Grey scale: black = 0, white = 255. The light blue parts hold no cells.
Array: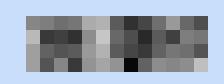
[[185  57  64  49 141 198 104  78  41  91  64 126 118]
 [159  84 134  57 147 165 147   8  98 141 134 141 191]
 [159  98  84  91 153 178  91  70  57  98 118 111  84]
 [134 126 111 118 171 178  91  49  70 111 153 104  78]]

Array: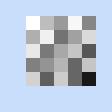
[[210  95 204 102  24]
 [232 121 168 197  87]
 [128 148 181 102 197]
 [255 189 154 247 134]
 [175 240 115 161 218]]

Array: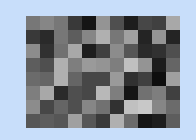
[[ 57  42 119  93 134 176 119 160  36 148  36]
 [140  49 113 168  29  64 140  86  42  49  79]
 [140  71 101  79 134 113  49 192 200 134 107]
 [ 93  79 176 126 154 148 126 192 148  29 101]
 [ 86  93  86 160  86  57 176 107  21  29  93]
 [107 101 176 101  71  71 154  49  64  14 160]
 [119 134 119  57  21 148  79  29  71  64 168]
 [126 168  42  79  71 184 126  21 113 126  64]]

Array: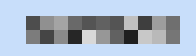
[[124  69 138  38 216 151  97  31 200 185 118]
 [ 77 144 164 105  84  97  84 192  62 157 111]]

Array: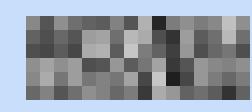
[[ 79  71  92  71 171 177  92 198 124  98  63 151  79 104 118  79]
 [ 98  79 104  85 157 163 111 184 171  79  51 157  92 111 184 111]
 [136  85 143 111  98  92 130  85 177  38 124 143 124 136 192 143]
 [104 130  85 111 143 130 104 124  57 171 151  98 111  92  51  98]
 [143 163 143 157  79  85 151  92 118 163  57  85 151 136 130 143]
 [136 171 118 157 118 130 118 163  71 198  31  71 151 124 104 124]]

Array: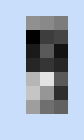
[[ 38  53  38]
 [  1  61  69]
 [ 26  89  19]
 [158 111  97]
 [144 137 124]
 [197 150  46]
 [182 226  89]]
